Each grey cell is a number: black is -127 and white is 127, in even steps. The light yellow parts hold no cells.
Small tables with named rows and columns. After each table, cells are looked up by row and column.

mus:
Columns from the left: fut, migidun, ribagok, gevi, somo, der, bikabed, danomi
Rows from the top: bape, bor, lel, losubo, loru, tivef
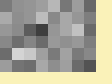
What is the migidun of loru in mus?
84
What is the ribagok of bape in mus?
21
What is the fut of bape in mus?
-4
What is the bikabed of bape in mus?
29
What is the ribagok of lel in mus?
-35
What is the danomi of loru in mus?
8
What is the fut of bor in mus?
42
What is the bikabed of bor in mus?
22
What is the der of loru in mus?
34
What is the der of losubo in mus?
16

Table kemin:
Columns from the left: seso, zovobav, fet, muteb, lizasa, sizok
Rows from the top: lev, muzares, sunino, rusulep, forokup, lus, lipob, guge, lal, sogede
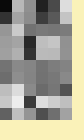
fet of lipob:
4
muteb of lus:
-12
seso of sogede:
-30
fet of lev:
16
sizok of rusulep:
17
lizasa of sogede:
-16
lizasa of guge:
-9
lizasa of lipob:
-7
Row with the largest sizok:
lev

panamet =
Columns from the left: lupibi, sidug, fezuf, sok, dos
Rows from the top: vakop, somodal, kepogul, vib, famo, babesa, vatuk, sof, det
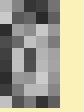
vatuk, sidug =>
25
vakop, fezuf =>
-74
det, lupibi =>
65
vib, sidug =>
-22
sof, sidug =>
-5
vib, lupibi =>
-50
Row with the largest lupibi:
somodal

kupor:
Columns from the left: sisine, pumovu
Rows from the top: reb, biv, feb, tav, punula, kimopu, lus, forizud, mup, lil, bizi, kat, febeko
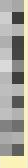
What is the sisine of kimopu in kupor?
90
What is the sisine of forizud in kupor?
62
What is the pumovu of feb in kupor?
53
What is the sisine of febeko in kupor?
21
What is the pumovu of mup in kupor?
-43
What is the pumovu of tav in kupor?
-60
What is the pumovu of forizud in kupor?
55

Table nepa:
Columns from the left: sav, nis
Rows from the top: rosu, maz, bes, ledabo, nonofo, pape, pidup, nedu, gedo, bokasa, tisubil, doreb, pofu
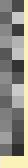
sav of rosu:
4
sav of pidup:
12
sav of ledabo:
23
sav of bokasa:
-1
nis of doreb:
-53
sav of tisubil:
4
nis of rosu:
-54
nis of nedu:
74
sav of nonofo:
-41
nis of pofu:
-81
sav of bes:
7
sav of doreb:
31
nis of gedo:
49
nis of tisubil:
-44
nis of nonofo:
67
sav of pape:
-21
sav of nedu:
-2
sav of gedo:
-29
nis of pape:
-76

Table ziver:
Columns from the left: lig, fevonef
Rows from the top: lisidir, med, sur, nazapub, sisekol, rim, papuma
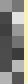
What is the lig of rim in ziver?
-52
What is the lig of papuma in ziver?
51
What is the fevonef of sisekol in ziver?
-68
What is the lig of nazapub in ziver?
-53
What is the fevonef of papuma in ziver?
-42
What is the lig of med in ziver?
-55
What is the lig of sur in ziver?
-64
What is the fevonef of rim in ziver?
57
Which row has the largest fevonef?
med

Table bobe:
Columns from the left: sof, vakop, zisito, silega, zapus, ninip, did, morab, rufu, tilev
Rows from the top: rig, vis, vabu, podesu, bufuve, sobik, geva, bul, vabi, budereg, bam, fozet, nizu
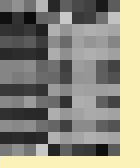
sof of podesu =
-40
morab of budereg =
42
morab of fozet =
48
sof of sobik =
5
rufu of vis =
-15
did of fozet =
37
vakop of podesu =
-45
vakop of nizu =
15
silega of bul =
-77
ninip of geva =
-58
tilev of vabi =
-60
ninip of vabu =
20
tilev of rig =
-35
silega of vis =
-25
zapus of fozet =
50
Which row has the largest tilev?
vis

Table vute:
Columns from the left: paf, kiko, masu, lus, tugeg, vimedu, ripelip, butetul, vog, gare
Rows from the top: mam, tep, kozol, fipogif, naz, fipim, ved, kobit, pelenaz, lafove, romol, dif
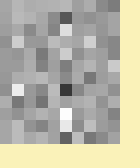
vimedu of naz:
76
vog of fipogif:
17
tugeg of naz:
35
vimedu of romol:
104
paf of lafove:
31
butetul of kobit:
36
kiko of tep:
57
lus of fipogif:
24
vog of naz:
31
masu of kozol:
10
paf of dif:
38
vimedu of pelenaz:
33
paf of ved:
24
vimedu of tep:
-41
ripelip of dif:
60

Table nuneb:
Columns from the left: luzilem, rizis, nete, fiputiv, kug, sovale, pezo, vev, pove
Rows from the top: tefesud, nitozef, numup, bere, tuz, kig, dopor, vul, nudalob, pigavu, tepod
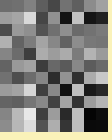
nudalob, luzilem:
-27
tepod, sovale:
-74
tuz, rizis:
-19
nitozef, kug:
17
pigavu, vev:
-123
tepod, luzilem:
12
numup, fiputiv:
-44

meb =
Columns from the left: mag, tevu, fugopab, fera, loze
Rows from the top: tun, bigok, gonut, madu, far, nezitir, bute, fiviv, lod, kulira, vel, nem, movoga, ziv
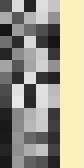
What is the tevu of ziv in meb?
25
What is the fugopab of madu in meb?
88
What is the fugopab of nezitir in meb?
37
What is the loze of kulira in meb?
-72
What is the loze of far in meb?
-73
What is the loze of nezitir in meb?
17
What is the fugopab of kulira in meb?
49
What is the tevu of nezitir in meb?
-40

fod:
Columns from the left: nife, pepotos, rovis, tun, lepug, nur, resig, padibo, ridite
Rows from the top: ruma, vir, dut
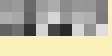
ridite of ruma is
-1
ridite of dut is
94
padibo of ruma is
22
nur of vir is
23
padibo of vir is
47
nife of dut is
-29

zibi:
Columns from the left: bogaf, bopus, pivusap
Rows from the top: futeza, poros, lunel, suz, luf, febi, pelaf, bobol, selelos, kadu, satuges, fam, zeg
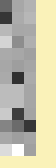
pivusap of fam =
37
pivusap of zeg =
32
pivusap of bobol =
37
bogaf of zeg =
91
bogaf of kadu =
74
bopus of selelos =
60
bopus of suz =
13
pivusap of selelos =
37
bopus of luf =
39
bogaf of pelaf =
42
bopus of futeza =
39
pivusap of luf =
32
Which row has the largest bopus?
zeg

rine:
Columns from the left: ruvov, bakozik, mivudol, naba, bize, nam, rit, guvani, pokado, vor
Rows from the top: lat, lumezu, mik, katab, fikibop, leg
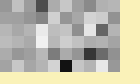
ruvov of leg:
35
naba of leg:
52
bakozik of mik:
40
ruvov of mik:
54
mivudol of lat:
28
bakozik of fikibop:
23
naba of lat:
-50
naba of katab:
113
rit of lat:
31
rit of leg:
69
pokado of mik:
-26

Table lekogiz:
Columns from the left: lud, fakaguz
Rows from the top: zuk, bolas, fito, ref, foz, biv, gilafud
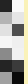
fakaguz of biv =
-68
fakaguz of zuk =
122
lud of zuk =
-92
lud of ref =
118
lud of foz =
10
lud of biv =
-91
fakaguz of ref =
111
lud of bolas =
52
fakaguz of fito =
-49
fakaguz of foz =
113
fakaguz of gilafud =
-116
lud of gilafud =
32
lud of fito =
97
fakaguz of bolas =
102

